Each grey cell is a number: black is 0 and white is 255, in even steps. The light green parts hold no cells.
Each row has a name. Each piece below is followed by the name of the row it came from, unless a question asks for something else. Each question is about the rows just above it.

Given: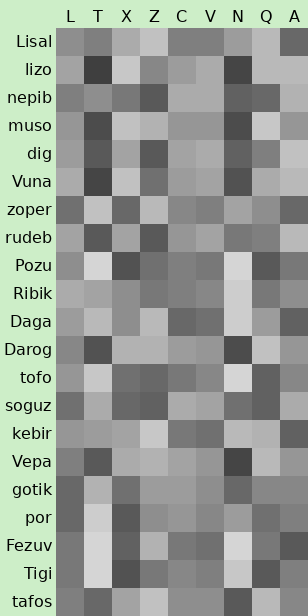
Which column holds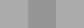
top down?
V
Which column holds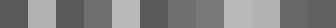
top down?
Z
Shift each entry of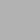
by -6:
| 172 |
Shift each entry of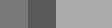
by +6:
| 126 |  95 | 177 | 177 |
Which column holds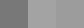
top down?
C

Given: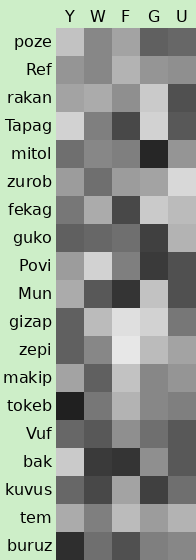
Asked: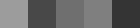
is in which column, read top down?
F
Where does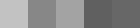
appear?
poze
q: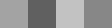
makip

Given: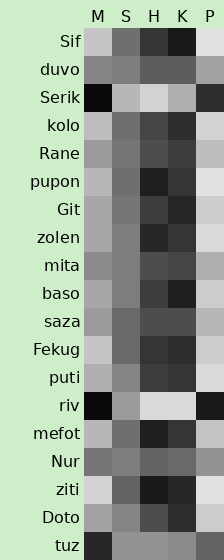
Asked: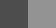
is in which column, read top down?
H
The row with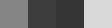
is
puti

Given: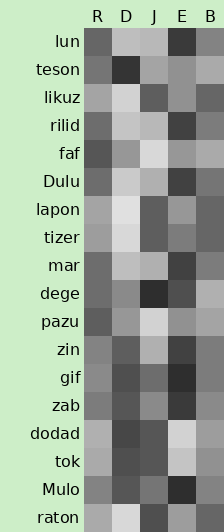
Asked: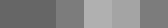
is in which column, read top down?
B
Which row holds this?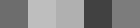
mar
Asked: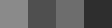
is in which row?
gif
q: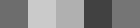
Dulu
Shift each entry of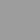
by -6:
| 151 |
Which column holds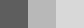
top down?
J

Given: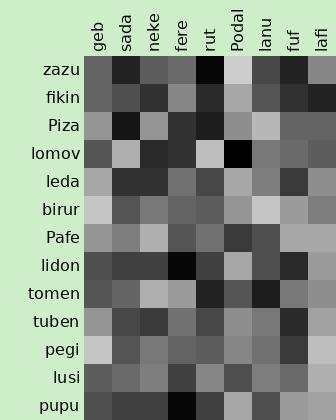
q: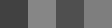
lusi
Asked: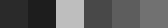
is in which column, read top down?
rut
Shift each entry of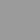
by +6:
| 161 |

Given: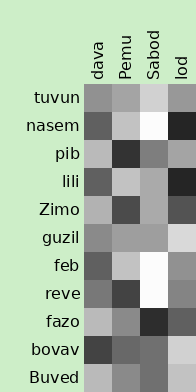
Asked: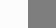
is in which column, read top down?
Sabod
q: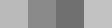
Buved

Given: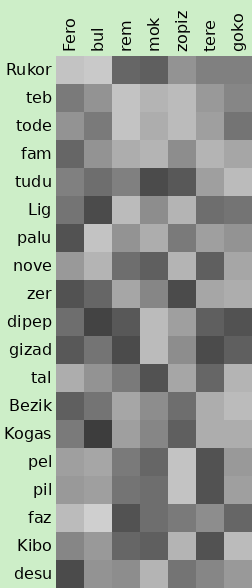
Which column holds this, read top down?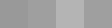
tere
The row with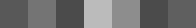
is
gizad
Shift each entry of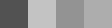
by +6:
|  88 | 201 | 153 | 179 |
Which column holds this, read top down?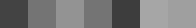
bul
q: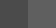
gizad
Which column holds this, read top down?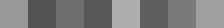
Fero

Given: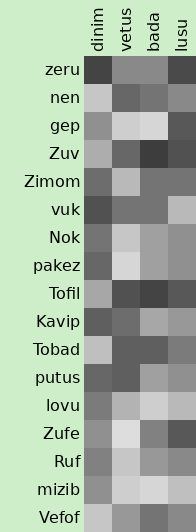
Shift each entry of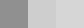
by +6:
| 150 | 212 | 220 |
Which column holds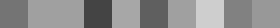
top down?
bada
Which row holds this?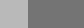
Zimom
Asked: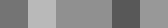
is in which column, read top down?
lusu

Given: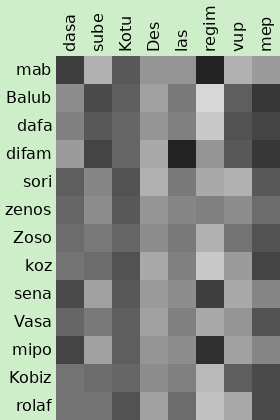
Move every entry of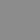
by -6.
| 135 |
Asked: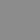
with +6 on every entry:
| 147 |
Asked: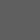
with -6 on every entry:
| 88 |
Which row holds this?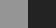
mab

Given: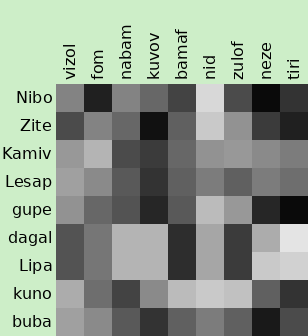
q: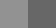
gupe
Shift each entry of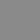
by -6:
| 132 |

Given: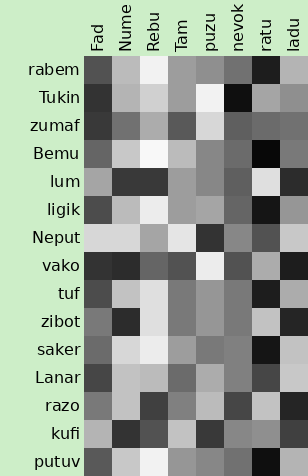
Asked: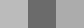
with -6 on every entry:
| 181 | 101 | 166 |
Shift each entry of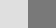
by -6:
| 217 | 115 |
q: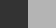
Tukin
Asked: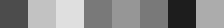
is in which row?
tuf
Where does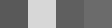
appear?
zumaf
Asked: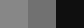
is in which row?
putuv

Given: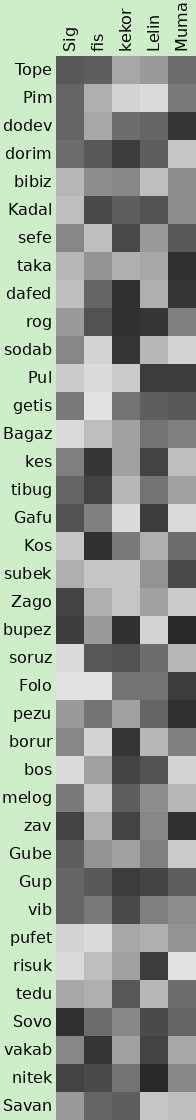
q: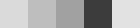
risuk
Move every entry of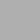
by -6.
| 169 |
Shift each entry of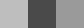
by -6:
| 184 |  68 | 148 |
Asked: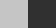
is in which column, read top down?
kekor
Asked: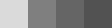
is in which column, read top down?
Sig

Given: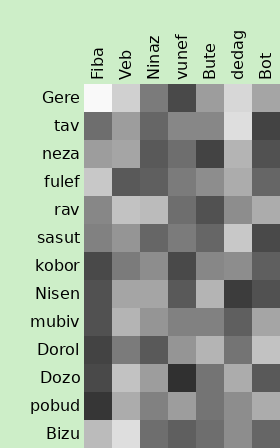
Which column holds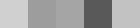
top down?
Veb
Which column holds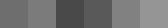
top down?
vunef
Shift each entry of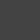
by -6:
| 61 |

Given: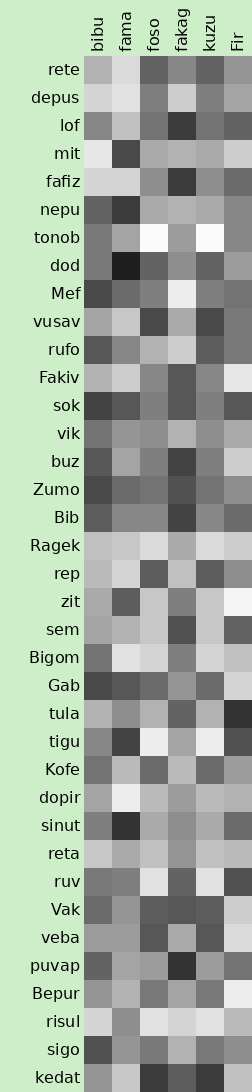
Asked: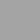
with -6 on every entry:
| 158 |
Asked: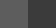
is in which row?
kedat
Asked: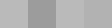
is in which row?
dopir
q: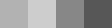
Fakiv

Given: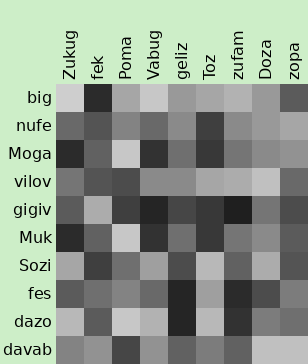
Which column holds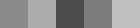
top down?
Doza
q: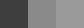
nufe
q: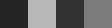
dazo
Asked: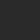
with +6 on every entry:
| 49 |
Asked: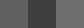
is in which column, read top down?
fek

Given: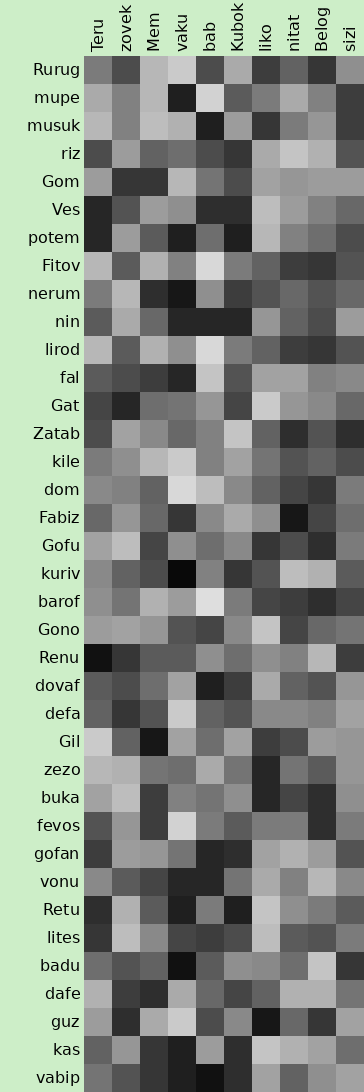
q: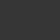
Gom
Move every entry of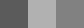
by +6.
|  97 | 183 | 135 |
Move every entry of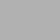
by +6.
| 183 | 183 |
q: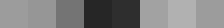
gofan
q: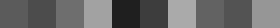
dovaf

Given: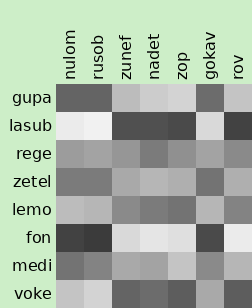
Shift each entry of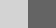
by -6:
| 205 |  94 |
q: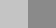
medi

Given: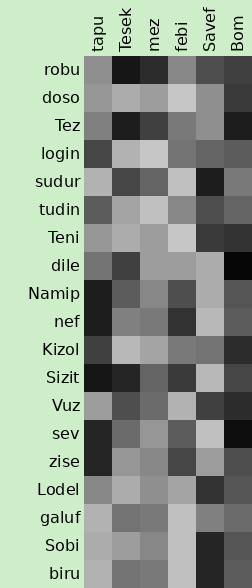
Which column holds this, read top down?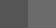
Bom
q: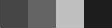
sudur
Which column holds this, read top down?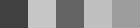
mez
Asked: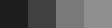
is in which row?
Tez
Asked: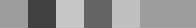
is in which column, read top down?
mez
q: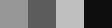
sev

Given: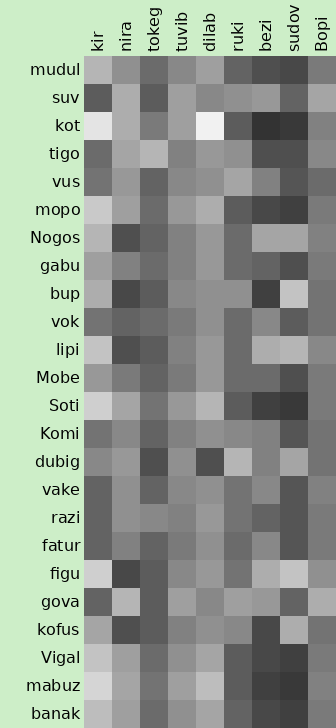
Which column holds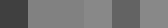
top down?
bezi
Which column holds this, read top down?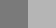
tokeg
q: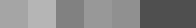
tigo
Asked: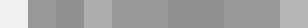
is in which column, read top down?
dilab
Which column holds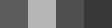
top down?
sudov
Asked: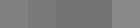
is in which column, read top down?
Bopi

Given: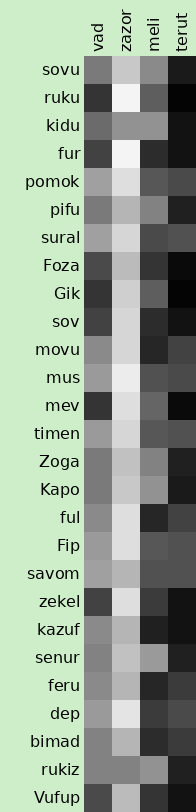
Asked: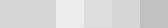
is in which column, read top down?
zazor
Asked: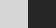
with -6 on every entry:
| 208 |  32 |
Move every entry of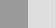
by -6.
| 148 | 216 |

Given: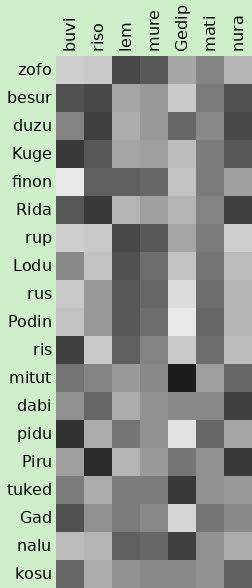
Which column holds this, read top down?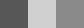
buvi
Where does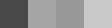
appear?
besur
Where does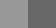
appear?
duzu
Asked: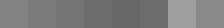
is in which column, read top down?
mati
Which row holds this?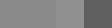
kosu
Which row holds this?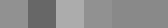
dabi

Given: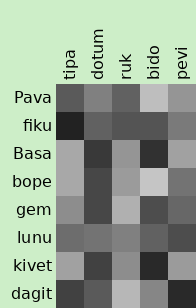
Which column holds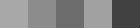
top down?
tipa
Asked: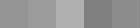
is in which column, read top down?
ruk
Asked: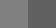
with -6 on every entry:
| 122 |  91 |

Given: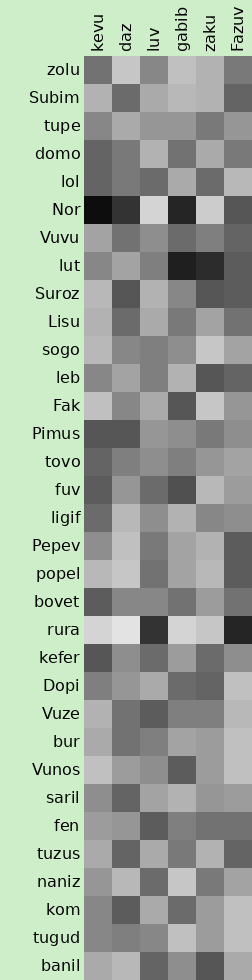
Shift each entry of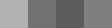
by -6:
| 172 | 108 |  86 | 121 |
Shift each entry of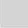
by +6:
| 218 |
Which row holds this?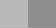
ligif
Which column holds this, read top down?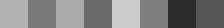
zaku

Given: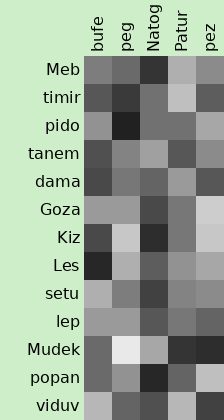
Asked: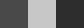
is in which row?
Kiz
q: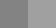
tanem
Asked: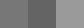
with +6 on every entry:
| 125 | 106 | 160 |
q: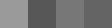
lep
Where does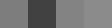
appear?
setu

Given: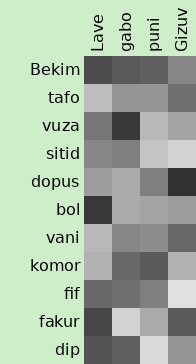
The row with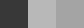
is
vuza
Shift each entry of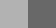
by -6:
| 172 |  98 |
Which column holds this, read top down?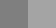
puni

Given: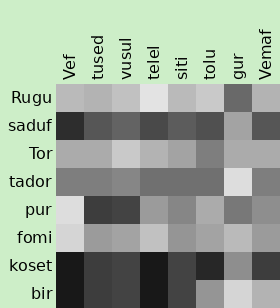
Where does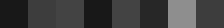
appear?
koset
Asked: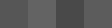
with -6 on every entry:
| 80 | 93 | 67 | 86 |
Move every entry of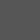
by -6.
| 80 |
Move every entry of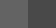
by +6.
| 105 |  79 |

